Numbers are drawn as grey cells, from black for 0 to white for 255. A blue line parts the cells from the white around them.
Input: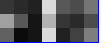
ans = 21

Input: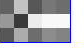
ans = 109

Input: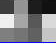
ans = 97

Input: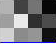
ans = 149

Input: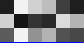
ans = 146

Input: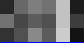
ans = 137

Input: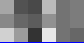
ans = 51
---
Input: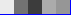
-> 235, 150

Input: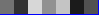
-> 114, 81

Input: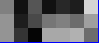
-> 128, 108

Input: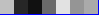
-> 192, 170

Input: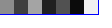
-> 141, 241

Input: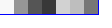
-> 248, 119

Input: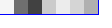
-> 245, 176

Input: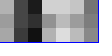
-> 178, 137
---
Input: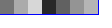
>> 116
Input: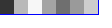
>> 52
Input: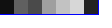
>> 16
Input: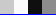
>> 202
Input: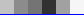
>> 194
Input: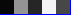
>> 7
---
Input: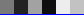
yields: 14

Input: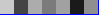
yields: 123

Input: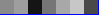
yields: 118

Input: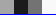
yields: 249

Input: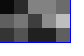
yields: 130

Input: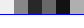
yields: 104

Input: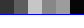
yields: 135

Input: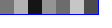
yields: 148

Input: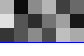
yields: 181
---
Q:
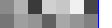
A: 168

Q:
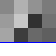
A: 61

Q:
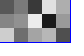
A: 164

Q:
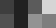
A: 33

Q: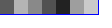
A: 34

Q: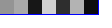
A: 46

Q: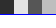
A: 227
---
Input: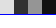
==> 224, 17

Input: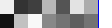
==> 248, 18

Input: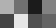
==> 230, 27

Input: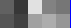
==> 225, 55

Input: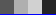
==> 209, 36

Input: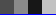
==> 194, 23
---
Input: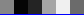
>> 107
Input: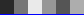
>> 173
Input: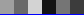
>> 60
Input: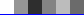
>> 107
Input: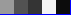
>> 12
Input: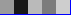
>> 206
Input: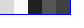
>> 64
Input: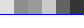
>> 53
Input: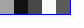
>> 91
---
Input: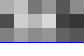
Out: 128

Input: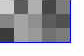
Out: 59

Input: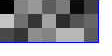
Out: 73

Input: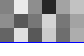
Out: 100

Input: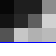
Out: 83

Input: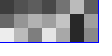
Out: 237

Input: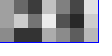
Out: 139
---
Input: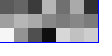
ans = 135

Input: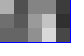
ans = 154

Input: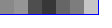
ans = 55

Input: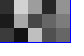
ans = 70

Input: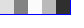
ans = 251

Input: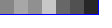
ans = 199

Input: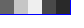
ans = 239

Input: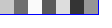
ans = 90

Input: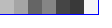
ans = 133

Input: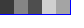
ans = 78
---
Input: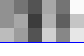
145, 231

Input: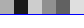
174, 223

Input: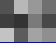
82, 143

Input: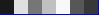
25, 56

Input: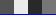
83, 118

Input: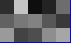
45, 166

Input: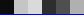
12, 176
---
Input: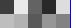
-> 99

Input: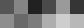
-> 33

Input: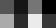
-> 117

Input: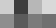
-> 183

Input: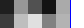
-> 81

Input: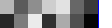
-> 142

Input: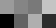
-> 121
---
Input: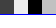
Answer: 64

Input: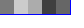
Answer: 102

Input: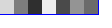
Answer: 74

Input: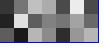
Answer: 34

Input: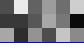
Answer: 45

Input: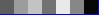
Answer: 93

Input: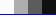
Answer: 92

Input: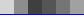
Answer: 85

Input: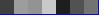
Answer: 63
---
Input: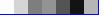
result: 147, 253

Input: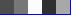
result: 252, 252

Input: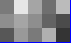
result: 142, 230

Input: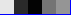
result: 3, 231

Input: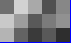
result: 89, 210

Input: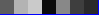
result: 11, 202

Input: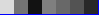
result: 127, 219

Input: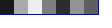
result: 126, 238

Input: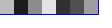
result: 227, 227

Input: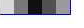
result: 16, 216
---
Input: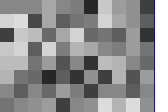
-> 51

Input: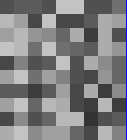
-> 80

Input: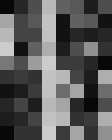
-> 38

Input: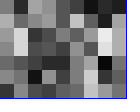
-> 175

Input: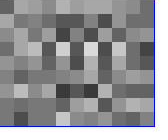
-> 148

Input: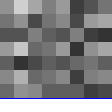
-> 51
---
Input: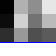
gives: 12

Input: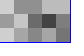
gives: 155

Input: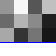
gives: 106

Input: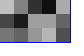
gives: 70

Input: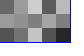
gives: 155

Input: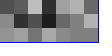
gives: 138

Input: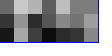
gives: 53

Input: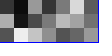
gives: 174

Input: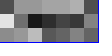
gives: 227

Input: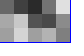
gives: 168
